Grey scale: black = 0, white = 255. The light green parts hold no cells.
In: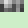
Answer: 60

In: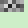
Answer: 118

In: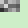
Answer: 120

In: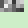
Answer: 57

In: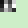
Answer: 43

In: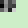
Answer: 206
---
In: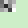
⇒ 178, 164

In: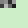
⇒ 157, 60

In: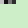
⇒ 45, 194

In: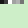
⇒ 117, 21

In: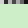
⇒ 19, 209

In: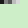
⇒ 216, 24

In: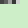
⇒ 208, 69

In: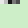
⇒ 77, 233

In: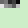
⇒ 7, 229
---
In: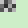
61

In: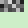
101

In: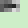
145

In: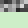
83

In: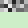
121

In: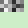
88

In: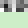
101

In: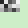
216
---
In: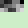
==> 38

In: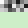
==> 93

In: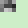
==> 83

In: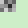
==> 142

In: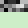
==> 49

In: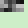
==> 59
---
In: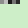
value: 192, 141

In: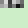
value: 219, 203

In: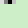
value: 221, 193

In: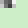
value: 243, 203

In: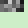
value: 201, 172

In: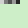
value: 209, 152

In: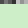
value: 194, 179

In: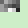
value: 246, 205

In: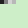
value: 211, 183

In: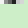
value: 242, 214
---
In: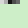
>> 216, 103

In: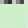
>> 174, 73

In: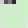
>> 206, 41

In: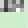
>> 208, 183

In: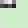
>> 160, 32

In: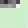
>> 90, 240

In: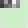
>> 74, 134

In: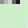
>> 142, 29

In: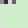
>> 145, 102
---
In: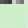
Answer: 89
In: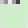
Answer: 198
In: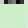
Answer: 203
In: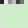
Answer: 36
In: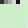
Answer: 49
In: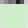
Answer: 166
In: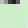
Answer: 189
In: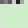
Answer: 104
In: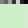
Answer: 130
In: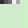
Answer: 46
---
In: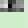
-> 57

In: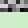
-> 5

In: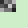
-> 117

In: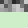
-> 134

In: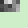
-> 108

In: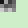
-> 192

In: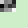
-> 162

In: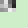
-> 240
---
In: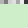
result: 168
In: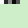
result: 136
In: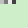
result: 121
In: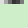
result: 52
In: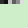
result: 94
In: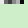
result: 135
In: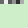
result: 145
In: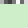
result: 248
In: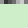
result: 176
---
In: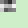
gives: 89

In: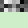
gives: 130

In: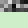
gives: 65

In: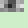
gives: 119

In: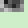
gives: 127

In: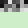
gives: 125
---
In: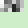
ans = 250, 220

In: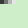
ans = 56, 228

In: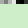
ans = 170, 54

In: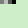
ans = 126, 4

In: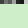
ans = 65, 198

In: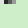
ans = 225, 152

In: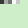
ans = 56, 200

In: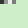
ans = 52, 123

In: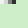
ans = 241, 47

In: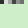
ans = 45, 112
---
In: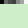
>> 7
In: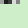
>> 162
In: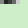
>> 133
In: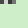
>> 72
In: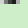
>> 211
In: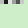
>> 188
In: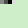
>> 137
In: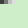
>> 62
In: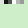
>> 224
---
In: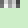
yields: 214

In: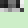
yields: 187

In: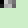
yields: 184

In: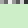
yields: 208

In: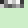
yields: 168

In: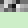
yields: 154

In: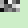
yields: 92

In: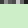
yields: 103
